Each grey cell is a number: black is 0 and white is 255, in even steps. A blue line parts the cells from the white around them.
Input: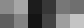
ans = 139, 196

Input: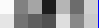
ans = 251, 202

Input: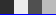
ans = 46, 187

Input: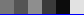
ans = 119, 226

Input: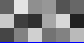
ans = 97, 186

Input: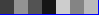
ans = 62, 186

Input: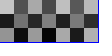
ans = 197, 177

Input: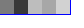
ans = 123, 210
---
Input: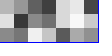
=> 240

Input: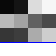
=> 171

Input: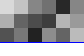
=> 34

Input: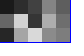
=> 217

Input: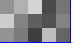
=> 62

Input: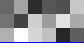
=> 214
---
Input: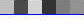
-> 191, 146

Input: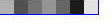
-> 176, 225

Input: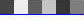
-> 68, 127

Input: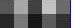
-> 86, 50

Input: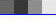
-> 102, 231

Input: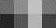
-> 105, 66
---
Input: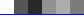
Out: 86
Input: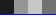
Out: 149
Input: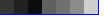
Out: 34
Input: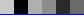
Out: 2
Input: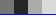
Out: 37
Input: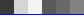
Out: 213
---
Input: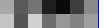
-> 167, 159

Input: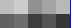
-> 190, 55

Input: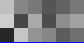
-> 191, 112

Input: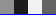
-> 145, 100

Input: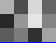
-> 177, 163

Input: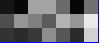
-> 21, 209

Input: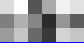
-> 219, 197

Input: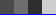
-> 74, 206
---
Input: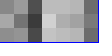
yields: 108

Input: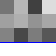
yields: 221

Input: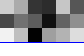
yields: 86

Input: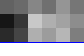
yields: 118

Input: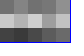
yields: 144

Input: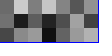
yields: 146
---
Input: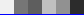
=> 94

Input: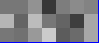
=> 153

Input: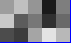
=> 165

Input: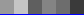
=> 95

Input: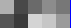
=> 212

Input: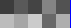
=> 203

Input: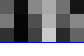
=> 64
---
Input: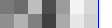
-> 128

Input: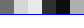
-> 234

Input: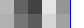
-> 93

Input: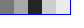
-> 37

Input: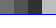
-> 49

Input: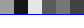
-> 230

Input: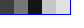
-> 20
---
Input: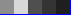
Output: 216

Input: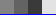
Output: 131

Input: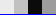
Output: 235

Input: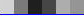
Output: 31

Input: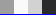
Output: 158

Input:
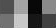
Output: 114
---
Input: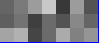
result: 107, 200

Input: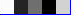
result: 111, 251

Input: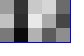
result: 233, 233

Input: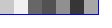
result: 82, 241

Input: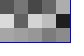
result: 212, 218

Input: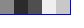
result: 79, 239

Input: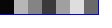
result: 58, 222

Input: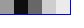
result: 103, 235
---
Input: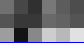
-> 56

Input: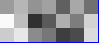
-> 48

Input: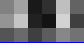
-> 33

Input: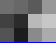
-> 185

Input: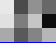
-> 198

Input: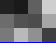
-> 76

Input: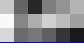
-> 173

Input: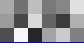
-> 218
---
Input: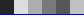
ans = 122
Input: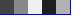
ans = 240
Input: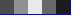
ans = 233
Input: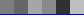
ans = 138
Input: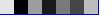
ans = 122
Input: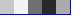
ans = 112
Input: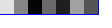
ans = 31
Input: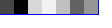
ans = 192
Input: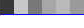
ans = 167
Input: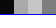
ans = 169
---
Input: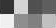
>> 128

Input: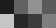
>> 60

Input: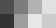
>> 231

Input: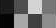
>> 64

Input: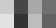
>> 189

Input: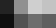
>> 109

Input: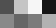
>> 123
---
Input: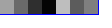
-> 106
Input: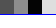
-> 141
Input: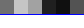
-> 197
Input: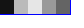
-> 186
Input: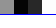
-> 4
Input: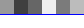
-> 63
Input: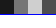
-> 117
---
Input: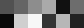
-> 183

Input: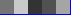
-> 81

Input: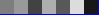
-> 220

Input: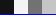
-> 114

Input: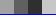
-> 47

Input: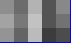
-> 60
